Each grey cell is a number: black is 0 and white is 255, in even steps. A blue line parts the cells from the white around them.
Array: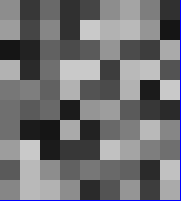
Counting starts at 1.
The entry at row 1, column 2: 55
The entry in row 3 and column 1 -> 21
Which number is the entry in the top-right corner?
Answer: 48
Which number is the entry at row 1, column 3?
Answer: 105
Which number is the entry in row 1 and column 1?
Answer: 141
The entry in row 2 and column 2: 69
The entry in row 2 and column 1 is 157
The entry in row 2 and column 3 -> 134
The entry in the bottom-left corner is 134
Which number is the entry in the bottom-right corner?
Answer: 170

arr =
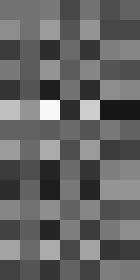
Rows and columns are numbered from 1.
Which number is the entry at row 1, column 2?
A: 114
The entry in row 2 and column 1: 141
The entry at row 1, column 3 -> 121
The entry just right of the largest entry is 45
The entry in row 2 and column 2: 114
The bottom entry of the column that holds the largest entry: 53
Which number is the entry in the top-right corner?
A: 99
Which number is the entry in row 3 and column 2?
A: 92
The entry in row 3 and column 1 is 60
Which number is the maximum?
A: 248
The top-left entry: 114
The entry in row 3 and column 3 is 45
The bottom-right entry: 121
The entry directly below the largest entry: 92
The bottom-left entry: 66
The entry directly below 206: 85

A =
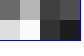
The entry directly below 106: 221
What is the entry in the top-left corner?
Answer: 106
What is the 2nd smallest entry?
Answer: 50

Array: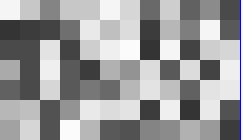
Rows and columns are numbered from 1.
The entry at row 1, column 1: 245
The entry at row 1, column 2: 199
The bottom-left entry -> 162
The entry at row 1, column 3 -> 132
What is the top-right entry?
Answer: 74
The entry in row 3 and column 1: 74
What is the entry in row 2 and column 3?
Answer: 67
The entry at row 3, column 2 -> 74
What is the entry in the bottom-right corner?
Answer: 60
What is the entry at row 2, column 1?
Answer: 52
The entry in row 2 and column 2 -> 60

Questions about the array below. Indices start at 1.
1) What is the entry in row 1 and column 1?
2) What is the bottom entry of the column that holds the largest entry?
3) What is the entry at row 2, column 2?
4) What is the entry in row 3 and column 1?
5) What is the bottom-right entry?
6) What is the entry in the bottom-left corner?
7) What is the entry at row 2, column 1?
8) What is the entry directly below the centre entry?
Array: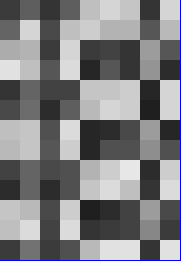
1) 59
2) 225
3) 213
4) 172
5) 225
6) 59
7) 100
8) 38

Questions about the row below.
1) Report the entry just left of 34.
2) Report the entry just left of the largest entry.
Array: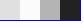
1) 180
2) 224

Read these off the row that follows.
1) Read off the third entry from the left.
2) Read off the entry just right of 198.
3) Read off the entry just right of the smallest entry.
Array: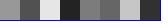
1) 230
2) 49
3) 124

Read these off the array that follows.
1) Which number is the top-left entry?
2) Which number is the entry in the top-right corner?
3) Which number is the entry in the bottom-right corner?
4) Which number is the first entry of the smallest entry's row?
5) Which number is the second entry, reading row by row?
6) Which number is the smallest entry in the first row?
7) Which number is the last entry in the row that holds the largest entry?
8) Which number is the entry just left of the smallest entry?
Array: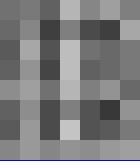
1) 113
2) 127
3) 159
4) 97
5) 121
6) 97
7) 121
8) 83

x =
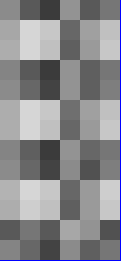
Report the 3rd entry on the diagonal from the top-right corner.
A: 95
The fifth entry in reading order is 89
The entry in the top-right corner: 118
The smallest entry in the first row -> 59
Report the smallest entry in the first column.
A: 89
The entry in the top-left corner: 139
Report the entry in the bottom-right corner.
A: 118
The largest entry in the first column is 179
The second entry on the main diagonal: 214
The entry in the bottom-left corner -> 132
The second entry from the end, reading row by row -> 95
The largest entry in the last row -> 139
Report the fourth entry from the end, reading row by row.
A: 67
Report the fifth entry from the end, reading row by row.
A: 103
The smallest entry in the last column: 81

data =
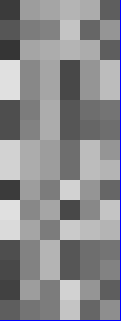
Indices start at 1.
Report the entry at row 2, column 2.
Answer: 124
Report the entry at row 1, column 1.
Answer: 59
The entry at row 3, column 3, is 172
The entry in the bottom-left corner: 94
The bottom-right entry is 142
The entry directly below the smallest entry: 224
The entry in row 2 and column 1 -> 86
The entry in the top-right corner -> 94
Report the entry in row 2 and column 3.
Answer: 130
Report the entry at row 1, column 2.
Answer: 157
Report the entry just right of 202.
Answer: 188
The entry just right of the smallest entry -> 165
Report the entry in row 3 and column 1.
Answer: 53

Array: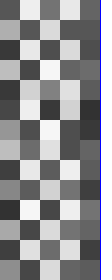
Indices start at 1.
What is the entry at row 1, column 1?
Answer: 86
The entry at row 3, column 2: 232
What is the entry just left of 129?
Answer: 210
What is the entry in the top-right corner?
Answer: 100
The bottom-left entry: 142
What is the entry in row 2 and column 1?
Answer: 175
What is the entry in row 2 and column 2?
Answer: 86
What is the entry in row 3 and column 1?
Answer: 57

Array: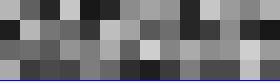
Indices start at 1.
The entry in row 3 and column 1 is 103
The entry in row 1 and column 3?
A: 38
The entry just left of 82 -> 190
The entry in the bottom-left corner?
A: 170
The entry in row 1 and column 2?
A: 96
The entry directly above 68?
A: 147
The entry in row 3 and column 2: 110
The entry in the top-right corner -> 176
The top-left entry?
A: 182
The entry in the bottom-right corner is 82
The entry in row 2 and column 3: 118
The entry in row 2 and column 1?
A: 30
